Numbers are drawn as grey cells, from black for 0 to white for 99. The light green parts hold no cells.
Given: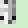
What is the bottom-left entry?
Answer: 86
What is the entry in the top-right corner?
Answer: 49
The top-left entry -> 86
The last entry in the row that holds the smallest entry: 6
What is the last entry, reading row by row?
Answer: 76
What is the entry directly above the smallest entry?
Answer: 49
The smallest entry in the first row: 23
